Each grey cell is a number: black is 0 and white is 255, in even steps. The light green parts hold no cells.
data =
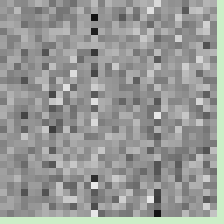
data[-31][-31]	149
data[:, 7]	[117, 164, 134, 121, 179, 172, 120, 168, 141, 190, 139, 116, 134, 71, 196, 88, 127, 136, 61, 131, 140, 93, 175, 87, 165, 118, 138, 153, 141, 111, 164]
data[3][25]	174
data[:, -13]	[135, 178, 140, 157, 175, 132, 156, 173, 152, 132, 171, 176, 128, 151, 143, 133, 172, 148, 137, 140, 152, 174, 100, 134, 155, 142, 116, 188, 151, 125, 119]
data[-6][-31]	157
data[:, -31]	[149, 156, 139, 165, 122, 158, 161, 137, 120, 153, 167, 134, 174, 143, 123, 170, 174, 141, 115, 159, 131, 136, 161, 143, 160, 157, 152, 173, 144, 163, 145]
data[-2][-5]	111
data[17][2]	132
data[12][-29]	155
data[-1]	[145, 125, 142, 146, 139, 161, 174, 164, 176, 156, 174, 157, 154, 231, 106, 132, 140, 122, 119, 174, 142, 133, 19, 140, 136, 134, 184, 143, 156, 142, 194]
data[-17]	[123, 182, 147, 147, 137, 174, 137, 196, 209, 115, 153, 131, 149, 223, 172, 167, 131, 101, 143, 104, 138, 157, 87, 174, 134, 135, 150, 129, 212, 165, 117]
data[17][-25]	112
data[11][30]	123
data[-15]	[174, 142, 126, 69, 143, 127, 176, 127, 131, 147, 116, 168, 150, 188, 144, 150, 129, 174, 172, 140, 141, 115, 230, 131, 162, 172, 199, 146, 125, 96, 134]
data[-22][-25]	104
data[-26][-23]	148
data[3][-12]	173
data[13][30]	154
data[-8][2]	134
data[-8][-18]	187
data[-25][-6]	121
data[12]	[174, 152, 155, 141, 129, 132, 193, 134, 146, 225, 103, 152, 151, 205, 184, 152, 149, 124, 128, 131, 158, 126, 187, 144, 153, 139, 132, 157, 179, 188, 139]
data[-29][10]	128
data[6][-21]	157
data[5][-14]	156
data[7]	[137, 144, 161, 102, 147, 142, 83, 168, 147, 171, 174, 127, 126, 55, 154, 174, 180, 155, 173, 119, 145, 123, 185, 134, 146, 176, 144, 132, 172, 174, 181]
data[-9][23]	126
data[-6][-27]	143
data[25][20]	148
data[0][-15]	161
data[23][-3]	177
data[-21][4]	149
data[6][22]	137
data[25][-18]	44

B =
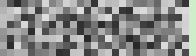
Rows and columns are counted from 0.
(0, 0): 165
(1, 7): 196
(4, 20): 109
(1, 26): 218
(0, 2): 44
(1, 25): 212
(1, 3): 141
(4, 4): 45
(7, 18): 147
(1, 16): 203
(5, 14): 87
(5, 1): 62
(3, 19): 139
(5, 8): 204
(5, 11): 203
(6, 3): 124
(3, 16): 51
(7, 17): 204
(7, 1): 160
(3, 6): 115
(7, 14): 184
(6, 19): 40
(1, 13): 191
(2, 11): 116
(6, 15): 92
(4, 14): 174
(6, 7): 142
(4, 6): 77
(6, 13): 201
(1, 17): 55
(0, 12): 155
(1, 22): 123
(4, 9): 145
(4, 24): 125
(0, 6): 213
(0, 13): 54
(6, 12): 115

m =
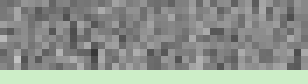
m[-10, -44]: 117
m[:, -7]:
[165, 169, 158, 148, 141, 139, 135, 111, 110, 155]
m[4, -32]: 102
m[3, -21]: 130
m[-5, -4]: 122
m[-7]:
[159, 145, 142, 141, 114, 132, 155, 126, 147, 151, 91, 162, 139, 87, 113, 133, 156, 103, 135, 116, 138, 162, 127, 130, 135, 128, 131, 145, 161, 137, 136, 149, 152, 133, 112, 160, 126, 148, 146, 157, 106, 143, 139, 119]
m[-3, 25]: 126
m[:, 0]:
[117, 120, 121, 159, 110, 184, 137, 100, 120, 135]
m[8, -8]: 153
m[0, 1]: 109
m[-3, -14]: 96
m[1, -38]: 114
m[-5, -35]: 137
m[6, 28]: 153
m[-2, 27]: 121
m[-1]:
[135, 120, 161, 100, 134, 130, 138, 120, 102, 130, 126, 171, 123, 95, 154, 112, 168, 131, 163, 138, 157, 108, 104, 125, 143, 118, 122, 163, 173, 125, 128, 86, 140, 109, 159, 145, 141, 155, 140, 160, 166, 95, 90, 147]
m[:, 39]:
[118, 151, 145, 157, 115, 117, 129, 152, 132, 160]
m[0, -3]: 113
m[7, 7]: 112
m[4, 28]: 151
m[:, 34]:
[136, 145, 112, 112, 146, 143, 127, 171, 152, 159]
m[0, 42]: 149
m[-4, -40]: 117
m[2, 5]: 98
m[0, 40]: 132
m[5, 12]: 106
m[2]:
[121, 125, 165, 133, 114, 98, 104, 125, 124, 80, 137, 124, 100, 114, 129, 126, 131, 114, 130, 139, 112, 149, 133, 133, 165, 116, 124, 144, 123, 144, 149, 121, 148, 141, 112, 150, 140, 158, 112, 145, 112, 78, 127, 127]
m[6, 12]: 168
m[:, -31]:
[126, 140, 114, 87, 141, 147, 91, 55, 77, 95]
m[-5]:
[184, 139, 139, 142, 124, 153, 130, 141, 120, 137, 81, 113, 106, 147, 156, 135, 154, 83, 125, 111, 151, 132, 143, 149, 146, 117, 110, 170, 118, 108, 129, 112, 123, 82, 143, 116, 141, 139, 139, 117, 122, 168, 145, 113]
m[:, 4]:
[144, 127, 114, 114, 121, 124, 117, 127, 134, 134]
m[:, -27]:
[149, 119, 114, 103, 128, 83, 108, 164, 147, 131]

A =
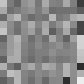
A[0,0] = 195
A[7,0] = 126
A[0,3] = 145
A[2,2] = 183
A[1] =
[168, 112, 124, 137, 146, 124, 148, 108, 113, 113, 113, 93]
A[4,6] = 171
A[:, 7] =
[130, 108, 183, 124, 95, 166, 134, 143, 130, 162, 146, 134]
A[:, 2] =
[101, 124, 183, 115, 111, 179, 171, 173, 172, 96, 180, 181]
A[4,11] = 69
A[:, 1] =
[123, 112, 160, 139, 135, 154, 154, 157, 170, 120, 191, 120]
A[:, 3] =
[145, 137, 129, 145, 141, 137, 131, 128, 122, 150, 132, 129]
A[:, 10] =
[127, 113, 170, 138, 103, 159, 136, 136, 133, 145, 142, 140]
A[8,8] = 119
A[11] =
[96, 120, 181, 129, 111, 133, 105, 134, 136, 46, 140, 237]
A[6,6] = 124
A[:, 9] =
[168, 113, 129, 181, 168, 98, 124, 133, 123, 179, 178, 46]
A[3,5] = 134
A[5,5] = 132
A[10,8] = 137
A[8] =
[97, 170, 172, 122, 108, 125, 111, 130, 119, 123, 133, 191]
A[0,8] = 126
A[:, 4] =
[157, 146, 108, 172, 159, 110, 119, 116, 108, 169, 122, 111]
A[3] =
[174, 139, 115, 145, 172, 134, 165, 124, 146, 181, 138, 68]

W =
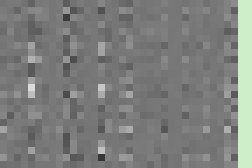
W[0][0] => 118
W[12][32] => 147
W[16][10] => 98
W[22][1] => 121
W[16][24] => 118
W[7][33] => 132
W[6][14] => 166
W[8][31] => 126
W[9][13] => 119
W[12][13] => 121
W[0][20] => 118
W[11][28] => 119
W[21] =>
[124, 116, 121, 115, 162, 119, 115, 121, 122, 94, 136, 112, 116, 121, 192, 131, 119, 123, 106, 123, 122, 124, 112, 121, 120, 121, 108, 115, 117, 117, 114, 122, 142, 132]
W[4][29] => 117
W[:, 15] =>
[119, 119, 123, 114, 105, 104, 131, 120, 102, 119, 111, 119, 135, 115, 111, 125, 113, 136, 137, 116, 118, 131, 128, 114]
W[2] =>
[127, 122, 129, 120, 105, 129, 128, 118, 125, 61, 133, 125, 115, 118, 114, 123, 118, 99, 99, 123, 116, 113, 117, 134, 119, 119, 104, 121, 123, 116, 120, 120, 140, 127]
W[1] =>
[123, 117, 102, 124, 134, 136, 127, 119, 120, 151, 85, 102, 122, 115, 82, 119, 119, 140, 132, 117, 116, 120, 122, 118, 119, 118, 136, 123, 126, 133, 117, 123, 129, 97]
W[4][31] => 114
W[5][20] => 118
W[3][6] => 117
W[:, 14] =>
[133, 82, 114, 136, 111, 119, 166, 163, 95, 134, 126, 120, 199, 171, 126, 96, 112, 102, 86, 118, 152, 192, 54, 121]
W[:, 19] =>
[123, 117, 123, 121, 115, 122, 117, 123, 116, 120, 122, 116, 123, 117, 123, 116, 126, 120, 117, 120, 122, 123, 117, 121]
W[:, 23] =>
[127, 118, 134, 123, 127, 126, 102, 122, 137, 129, 117, 114, 120, 101, 121, 110, 118, 103, 87, 133, 122, 121, 107, 110]
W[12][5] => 119
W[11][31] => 120
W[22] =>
[148, 121, 101, 117, 102, 128, 132, 119, 131, 143, 87, 92, 120, 114, 54, 128, 124, 154, 150, 117, 118, 126, 125, 107, 118, 116, 141, 126, 131, 146, 116, 120, 150, 96]
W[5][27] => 115
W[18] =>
[164, 127, 120, 112, 100, 106, 128, 122, 140, 115, 124, 103, 117, 117, 86, 137, 125, 158, 171, 117, 118, 126, 122, 87, 118, 118, 130, 125, 125, 155, 117, 115, 175, 95]
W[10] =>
[118, 118, 109, 114, 89, 118, 121, 119, 124, 94, 124, 116, 117, 119, 126, 111, 120, 114, 131, 122, 120, 117, 122, 117, 118, 119, 125, 116, 120, 122, 120, 114, 126, 126]
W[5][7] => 119
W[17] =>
[101, 118, 122, 121, 125, 109, 119, 120, 125, 117, 116, 116, 119, 119, 102, 136, 119, 125, 123, 120, 118, 123, 121, 103, 117, 120, 122, 118, 118, 121, 118, 124, 107, 128]
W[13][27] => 116
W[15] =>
[129, 120, 110, 122, 136, 127, 125, 120, 123, 135, 102, 106, 120, 116, 96, 125, 119, 140, 142, 116, 116, 119, 120, 110, 119, 118, 131, 123, 123, 137, 117, 120, 137, 98]
